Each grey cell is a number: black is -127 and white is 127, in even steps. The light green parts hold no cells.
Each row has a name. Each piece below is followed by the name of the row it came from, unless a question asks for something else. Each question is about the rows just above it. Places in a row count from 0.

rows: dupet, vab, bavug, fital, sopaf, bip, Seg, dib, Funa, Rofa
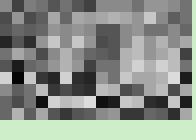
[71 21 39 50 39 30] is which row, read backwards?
vab
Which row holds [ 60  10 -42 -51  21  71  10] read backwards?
fital
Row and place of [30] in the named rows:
vab, 7
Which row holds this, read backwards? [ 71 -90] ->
Funa
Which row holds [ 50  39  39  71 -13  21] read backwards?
Seg
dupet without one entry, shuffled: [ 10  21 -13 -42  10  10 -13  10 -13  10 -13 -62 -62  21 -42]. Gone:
[-2]

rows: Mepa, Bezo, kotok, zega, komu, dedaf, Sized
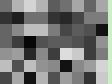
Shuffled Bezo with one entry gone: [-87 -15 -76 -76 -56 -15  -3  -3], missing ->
[-97]
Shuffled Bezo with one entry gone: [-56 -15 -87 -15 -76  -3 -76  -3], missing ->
[-97]

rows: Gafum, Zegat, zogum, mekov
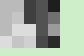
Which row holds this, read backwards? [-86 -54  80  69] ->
mekov
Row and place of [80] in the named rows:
mekov, 2
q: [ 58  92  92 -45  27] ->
zogum

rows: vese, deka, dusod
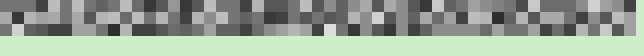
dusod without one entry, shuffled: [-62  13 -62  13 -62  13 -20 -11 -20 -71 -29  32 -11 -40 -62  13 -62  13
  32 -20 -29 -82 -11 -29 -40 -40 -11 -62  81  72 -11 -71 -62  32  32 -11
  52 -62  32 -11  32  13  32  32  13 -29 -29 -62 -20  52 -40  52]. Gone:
[93]
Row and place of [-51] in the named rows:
vese, 43
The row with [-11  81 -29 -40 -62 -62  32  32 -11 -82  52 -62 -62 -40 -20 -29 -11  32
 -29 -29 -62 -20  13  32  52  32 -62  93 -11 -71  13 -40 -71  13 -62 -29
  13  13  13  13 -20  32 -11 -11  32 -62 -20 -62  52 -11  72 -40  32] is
dusod
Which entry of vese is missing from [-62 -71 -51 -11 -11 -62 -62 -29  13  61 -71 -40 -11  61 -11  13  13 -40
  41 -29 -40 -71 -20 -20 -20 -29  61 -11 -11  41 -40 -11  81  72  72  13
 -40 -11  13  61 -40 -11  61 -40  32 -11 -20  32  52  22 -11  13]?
[1]
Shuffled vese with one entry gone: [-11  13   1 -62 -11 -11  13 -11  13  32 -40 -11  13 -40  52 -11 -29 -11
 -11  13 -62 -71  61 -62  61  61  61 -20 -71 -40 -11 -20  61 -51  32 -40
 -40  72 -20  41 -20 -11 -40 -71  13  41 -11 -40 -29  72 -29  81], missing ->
[22]
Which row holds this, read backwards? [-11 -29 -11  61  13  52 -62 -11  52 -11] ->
deka

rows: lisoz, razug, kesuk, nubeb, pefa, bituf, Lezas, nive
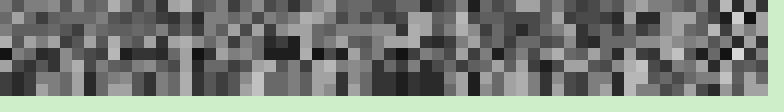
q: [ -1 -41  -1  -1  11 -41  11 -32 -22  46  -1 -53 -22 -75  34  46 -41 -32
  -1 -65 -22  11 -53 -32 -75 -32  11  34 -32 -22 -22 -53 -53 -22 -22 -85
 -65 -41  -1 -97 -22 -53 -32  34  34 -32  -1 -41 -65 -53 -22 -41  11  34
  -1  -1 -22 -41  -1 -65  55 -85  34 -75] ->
lisoz
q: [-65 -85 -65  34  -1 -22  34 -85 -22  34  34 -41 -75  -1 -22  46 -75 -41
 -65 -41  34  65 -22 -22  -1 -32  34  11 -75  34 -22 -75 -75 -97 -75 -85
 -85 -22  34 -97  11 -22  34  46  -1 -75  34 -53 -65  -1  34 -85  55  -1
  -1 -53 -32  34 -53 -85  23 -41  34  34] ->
nive
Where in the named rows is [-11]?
bituf, 57
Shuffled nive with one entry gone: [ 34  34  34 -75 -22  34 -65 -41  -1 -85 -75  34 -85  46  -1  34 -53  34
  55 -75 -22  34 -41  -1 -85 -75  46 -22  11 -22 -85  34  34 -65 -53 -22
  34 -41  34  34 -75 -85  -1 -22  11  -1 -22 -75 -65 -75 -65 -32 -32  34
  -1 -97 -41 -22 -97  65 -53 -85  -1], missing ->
[23]
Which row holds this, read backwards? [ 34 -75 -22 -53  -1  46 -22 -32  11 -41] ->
lisoz

